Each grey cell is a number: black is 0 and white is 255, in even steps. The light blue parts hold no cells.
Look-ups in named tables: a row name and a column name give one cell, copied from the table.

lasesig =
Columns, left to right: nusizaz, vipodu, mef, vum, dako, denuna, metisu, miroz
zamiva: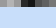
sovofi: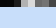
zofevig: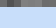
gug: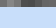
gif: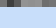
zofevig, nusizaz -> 110
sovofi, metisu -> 115
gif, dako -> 144
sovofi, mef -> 28
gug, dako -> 75
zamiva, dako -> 21
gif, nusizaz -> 118
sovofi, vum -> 177
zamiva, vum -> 41
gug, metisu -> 101
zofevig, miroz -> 109
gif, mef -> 91
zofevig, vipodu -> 83
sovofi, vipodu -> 7
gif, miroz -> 116
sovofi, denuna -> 106
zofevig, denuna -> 128
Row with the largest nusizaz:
zamiva

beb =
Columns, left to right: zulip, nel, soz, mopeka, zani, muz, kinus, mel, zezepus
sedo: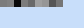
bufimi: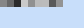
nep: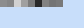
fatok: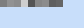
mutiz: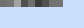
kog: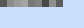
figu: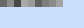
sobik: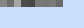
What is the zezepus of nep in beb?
121
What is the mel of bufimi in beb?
89
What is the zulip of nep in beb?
141
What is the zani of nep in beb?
123
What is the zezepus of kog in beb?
92
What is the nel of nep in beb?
134
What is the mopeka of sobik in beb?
77
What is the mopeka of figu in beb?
169
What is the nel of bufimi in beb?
103
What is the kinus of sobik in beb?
118

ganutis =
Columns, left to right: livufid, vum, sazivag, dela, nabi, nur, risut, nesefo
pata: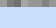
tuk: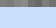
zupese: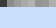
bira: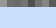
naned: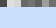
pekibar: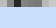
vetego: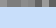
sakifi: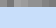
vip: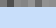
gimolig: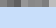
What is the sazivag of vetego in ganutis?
125
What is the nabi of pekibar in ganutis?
124
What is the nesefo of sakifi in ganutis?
123
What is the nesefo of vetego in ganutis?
97
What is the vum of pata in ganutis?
125
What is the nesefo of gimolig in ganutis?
189
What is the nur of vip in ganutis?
106
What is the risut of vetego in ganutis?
155
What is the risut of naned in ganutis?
157
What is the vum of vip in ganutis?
79
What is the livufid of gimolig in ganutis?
132
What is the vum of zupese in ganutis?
140
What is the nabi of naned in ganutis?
115
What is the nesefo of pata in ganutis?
151
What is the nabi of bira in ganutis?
79

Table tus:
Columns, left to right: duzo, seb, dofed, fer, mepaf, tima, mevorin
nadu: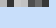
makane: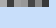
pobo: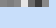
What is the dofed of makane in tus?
160
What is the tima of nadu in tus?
108
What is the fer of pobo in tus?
229
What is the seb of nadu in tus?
51
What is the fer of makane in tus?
152
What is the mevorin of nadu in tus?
55
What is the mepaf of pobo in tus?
107

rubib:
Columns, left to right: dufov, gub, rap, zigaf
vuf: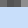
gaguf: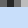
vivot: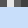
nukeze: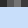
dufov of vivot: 84
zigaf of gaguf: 189
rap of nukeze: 116
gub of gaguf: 38
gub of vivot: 230
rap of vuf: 91
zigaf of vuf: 142
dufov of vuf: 109

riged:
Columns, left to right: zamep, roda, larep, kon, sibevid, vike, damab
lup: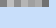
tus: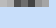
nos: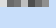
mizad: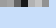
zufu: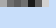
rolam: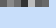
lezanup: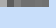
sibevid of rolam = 188
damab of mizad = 146
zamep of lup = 130
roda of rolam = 138
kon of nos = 190
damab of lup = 113
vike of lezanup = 116
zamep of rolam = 96
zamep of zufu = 170
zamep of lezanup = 172
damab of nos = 144
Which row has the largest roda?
lup

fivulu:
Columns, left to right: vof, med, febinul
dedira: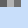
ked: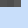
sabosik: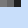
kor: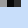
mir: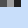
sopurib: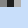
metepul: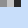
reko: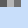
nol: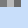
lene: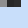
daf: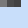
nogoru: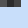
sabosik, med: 103
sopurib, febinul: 177
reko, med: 182
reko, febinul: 114
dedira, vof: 97
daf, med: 75
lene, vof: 143
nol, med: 186
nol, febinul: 108
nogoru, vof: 83
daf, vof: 121
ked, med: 78
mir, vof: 79
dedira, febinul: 113
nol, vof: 123
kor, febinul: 46
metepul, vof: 143
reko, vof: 92
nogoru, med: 44
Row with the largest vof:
kor

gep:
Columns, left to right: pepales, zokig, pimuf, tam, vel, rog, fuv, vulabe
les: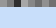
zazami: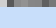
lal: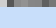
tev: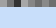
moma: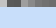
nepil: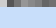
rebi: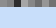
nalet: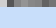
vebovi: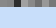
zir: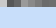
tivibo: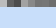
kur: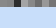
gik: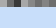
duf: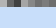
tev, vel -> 134
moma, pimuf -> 88
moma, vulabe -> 109
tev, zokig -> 115
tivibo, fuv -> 118
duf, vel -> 135
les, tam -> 167
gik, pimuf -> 57
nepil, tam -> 150
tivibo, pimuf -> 76
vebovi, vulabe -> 120
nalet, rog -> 131
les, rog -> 109
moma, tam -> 158
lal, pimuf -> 139

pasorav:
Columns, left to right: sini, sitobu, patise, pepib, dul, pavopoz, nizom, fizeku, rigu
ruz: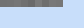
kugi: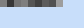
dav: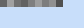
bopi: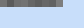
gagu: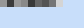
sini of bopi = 115
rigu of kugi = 157
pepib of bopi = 115
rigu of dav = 80
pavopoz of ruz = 122
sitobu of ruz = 115
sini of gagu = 151
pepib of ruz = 112
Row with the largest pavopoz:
dav

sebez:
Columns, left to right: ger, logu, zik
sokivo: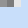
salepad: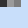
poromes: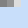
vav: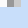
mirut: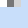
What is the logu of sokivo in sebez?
124
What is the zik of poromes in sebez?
221
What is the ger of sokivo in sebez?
147
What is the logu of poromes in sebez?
148
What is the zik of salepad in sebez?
125
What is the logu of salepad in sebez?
155
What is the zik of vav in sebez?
202
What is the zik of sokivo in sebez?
231

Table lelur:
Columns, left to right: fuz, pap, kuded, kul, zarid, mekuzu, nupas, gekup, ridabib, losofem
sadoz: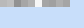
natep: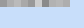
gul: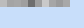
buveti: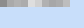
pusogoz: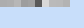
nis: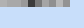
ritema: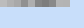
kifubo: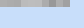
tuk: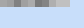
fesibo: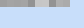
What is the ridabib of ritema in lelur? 180
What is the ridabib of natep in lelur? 183
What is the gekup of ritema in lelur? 137
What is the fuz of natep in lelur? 154
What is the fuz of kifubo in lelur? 175
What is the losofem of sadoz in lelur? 165
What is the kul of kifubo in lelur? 187
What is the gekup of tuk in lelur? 175
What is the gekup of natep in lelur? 178
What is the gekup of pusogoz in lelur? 186
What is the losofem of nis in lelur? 147
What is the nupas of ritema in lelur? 125
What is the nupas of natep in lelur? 138
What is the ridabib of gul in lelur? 155
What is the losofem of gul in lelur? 168
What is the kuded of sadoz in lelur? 146
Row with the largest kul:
kifubo

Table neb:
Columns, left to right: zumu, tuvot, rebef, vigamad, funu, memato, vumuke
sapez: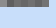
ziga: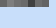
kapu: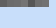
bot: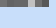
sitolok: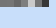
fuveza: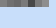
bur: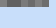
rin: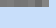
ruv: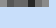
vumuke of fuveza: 142
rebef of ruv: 104
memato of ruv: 114
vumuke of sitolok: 55
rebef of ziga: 112
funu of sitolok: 202
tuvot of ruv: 87

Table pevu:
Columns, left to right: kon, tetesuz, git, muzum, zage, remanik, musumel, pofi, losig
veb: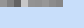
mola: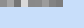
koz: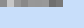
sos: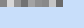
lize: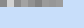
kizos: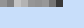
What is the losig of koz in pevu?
120
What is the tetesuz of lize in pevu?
210
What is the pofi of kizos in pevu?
117
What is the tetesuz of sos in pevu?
215
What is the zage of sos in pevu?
163
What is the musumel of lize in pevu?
155
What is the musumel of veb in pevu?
151
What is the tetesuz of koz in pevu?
199
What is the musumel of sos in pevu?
137
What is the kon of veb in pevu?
149
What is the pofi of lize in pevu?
151
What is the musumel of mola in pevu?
156
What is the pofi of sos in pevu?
196
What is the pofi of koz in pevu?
111
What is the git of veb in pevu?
99
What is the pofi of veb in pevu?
140
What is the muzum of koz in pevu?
137
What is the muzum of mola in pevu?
217
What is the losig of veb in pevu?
134

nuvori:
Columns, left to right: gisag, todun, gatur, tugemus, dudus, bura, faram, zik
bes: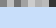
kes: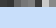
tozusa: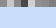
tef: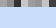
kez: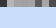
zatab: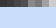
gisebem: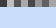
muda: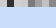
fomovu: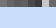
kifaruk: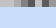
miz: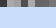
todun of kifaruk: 195
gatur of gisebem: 85
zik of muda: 136
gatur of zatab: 70
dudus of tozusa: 208
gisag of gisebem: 60
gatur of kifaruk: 172
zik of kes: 137
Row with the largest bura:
kifaruk

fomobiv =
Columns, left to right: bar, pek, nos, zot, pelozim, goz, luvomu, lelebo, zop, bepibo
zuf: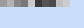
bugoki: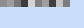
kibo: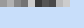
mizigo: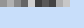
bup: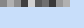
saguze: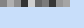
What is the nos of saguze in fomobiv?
142
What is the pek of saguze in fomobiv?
176
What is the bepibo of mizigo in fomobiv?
199
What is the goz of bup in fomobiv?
90
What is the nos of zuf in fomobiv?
135
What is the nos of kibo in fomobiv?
135
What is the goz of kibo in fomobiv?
58
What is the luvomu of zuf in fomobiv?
84
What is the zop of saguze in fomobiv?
151
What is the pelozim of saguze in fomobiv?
207
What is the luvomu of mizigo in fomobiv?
89
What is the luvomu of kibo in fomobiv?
85
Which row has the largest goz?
bugoki

